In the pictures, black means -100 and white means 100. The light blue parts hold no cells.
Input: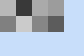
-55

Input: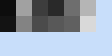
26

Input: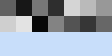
-82

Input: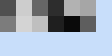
61

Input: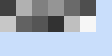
39

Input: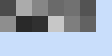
34

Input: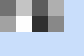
54

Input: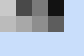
-43
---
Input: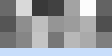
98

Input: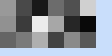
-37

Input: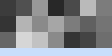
46

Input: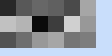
-42

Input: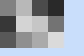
-41

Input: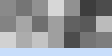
-52
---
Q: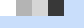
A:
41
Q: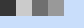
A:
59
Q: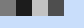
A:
-78
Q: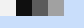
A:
-88
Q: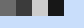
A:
-54
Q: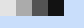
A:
34
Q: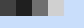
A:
-76
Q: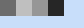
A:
50
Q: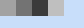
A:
-10
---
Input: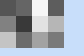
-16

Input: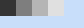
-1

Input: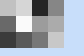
-30

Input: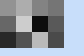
-36

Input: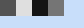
75

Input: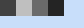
50

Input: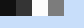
-59

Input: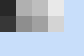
11

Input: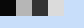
43
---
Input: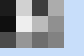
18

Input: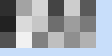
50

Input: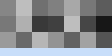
-23

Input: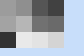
83

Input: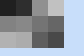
35

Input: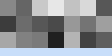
41

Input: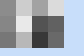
44
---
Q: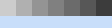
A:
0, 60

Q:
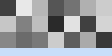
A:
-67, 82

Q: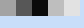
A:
-92, 77

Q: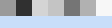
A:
54, 94

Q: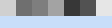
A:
28, 80

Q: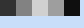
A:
63, 63

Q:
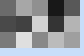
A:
65, 75

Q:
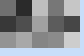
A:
26, 61
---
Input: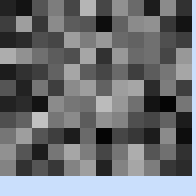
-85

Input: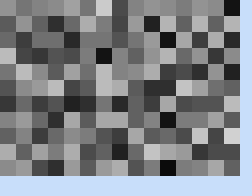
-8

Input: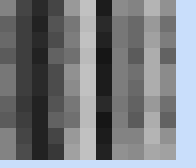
-46

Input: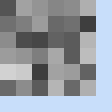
27

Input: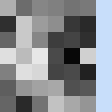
-15

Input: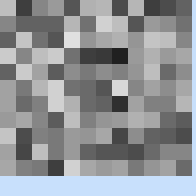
-51
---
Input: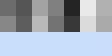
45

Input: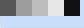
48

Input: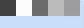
-15

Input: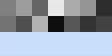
40

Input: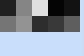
-65

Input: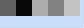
36

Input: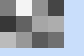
-29

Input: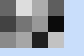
-75

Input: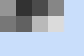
45
